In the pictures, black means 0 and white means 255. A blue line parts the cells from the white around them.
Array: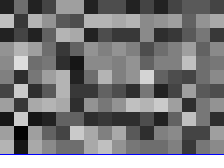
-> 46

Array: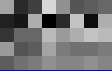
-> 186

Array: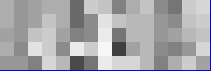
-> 195

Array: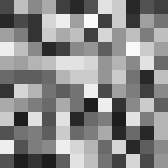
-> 180

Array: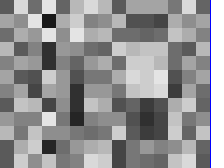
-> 195

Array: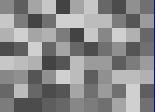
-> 177

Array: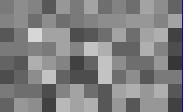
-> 122
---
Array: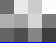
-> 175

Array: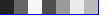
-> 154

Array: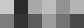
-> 146

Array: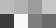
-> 60

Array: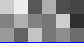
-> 78

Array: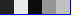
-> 192
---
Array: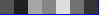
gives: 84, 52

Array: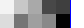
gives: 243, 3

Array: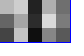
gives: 185, 89

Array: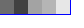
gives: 108, 231

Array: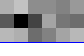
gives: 175, 184

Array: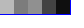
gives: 186, 15

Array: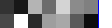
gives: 51, 13

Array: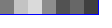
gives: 123, 63
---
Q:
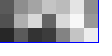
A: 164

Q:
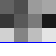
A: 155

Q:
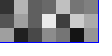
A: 95

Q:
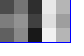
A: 46

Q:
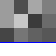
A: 167

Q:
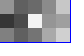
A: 106

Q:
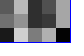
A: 47

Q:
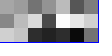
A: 115

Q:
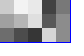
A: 233

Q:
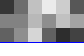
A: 193
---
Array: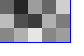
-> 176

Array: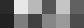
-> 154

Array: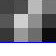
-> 142

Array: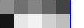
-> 208

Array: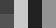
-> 34

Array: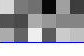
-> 132

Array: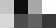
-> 98

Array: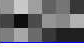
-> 137
